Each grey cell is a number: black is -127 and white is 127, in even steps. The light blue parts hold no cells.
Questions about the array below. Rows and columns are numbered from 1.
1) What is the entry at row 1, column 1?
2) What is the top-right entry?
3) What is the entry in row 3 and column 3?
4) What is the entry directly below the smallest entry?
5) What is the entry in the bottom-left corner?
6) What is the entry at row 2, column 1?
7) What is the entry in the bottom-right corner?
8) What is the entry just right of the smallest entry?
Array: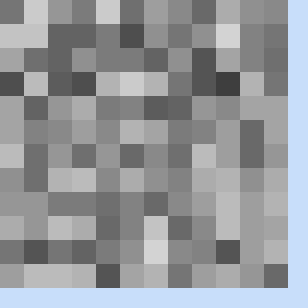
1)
-10
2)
9
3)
-28
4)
9
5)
30
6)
67
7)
-22
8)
51

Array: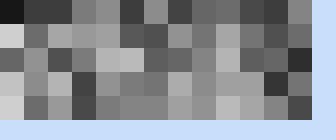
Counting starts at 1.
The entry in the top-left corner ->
-104
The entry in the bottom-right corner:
-54
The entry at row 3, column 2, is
18
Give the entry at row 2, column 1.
79
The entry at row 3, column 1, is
-25
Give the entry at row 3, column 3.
-47
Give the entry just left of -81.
-25
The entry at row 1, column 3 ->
-66
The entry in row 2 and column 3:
38
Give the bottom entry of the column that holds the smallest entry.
79
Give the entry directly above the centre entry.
-47
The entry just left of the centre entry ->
58
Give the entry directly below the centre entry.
-11
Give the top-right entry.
4

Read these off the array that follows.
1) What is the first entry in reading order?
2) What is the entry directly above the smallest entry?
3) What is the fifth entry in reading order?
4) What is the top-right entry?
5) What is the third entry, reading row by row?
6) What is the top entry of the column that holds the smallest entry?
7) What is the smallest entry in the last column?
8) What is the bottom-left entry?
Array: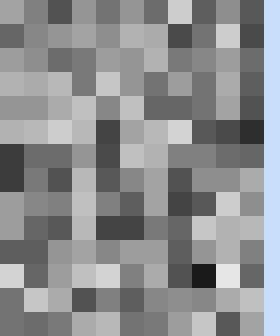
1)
35
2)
21
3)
-12
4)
-39
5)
-45
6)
-33
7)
-81
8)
-12

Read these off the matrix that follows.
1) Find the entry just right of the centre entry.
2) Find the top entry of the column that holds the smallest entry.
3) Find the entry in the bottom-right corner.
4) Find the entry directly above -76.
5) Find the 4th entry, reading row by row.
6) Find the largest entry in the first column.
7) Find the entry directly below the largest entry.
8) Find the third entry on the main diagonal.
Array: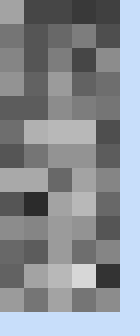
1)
19
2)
-57
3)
12
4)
5
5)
-70
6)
41
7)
-10
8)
-2

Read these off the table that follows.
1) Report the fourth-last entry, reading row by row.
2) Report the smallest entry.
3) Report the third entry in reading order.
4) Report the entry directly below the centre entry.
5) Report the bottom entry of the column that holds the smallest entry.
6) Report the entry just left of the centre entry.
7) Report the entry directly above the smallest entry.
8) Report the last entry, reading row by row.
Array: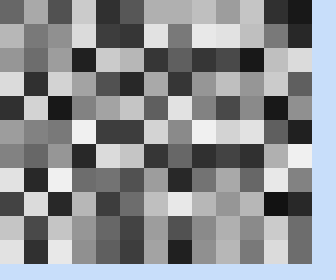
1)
55
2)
-109
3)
-46
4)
-73
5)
91
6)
-66
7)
104
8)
-18
